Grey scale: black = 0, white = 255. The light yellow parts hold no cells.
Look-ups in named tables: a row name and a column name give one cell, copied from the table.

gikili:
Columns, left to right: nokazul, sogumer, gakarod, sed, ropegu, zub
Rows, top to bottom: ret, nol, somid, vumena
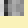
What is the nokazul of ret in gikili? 215
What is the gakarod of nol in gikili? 151
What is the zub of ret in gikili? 138
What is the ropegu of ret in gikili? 161
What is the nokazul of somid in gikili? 208
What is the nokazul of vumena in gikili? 218
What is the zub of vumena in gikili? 136
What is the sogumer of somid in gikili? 72
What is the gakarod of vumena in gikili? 129
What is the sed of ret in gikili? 171
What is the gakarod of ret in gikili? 132
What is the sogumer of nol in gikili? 82
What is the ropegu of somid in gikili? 147

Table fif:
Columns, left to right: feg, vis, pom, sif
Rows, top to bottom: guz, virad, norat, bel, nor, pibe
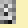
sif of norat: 111
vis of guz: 189
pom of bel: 200
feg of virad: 198
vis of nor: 206
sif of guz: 125

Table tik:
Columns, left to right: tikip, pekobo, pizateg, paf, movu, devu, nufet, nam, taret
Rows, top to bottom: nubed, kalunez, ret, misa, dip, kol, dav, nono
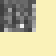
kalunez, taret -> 187
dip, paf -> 64
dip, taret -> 129
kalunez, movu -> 118
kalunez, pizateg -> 94
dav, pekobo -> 111
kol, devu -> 120
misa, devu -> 89
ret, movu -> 97
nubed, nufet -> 105
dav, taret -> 160
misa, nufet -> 126
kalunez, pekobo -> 96
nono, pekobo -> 184
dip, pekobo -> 125
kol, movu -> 75
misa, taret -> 167
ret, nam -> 79
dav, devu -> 238
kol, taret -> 151
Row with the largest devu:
dav

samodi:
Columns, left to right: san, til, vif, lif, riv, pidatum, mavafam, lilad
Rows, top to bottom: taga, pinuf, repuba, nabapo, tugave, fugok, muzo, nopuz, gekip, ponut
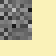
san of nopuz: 140
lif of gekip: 109
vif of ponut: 119
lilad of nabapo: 121
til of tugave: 143
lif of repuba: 192
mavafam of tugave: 93

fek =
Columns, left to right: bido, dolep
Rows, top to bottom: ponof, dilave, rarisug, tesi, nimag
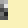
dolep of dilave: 229
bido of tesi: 112
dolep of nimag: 82
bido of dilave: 118
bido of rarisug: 69
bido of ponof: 167
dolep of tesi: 34
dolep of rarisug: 104
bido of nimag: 88
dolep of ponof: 181

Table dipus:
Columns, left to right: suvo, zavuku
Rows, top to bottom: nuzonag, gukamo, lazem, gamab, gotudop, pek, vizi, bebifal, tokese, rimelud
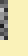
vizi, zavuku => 160
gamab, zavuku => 127
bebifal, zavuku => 84
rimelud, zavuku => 50
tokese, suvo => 75
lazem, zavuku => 48
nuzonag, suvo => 72
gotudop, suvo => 155
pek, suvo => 114

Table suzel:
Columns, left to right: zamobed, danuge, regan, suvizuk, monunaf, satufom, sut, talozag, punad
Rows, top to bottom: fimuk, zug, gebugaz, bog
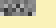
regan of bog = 93
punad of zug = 132
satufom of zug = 179
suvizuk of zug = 163
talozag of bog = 51
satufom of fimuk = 140
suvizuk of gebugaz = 75
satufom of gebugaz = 69
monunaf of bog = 134
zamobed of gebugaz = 105
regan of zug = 107
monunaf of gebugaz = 161
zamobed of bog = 199
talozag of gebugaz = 118

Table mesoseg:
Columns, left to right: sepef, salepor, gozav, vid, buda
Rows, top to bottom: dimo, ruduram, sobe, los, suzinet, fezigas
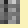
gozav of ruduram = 117
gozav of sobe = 146
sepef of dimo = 138
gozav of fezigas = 148
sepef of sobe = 130
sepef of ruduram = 110
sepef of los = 117
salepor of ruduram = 80
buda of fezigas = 99
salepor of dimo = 34
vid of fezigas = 146
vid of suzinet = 162

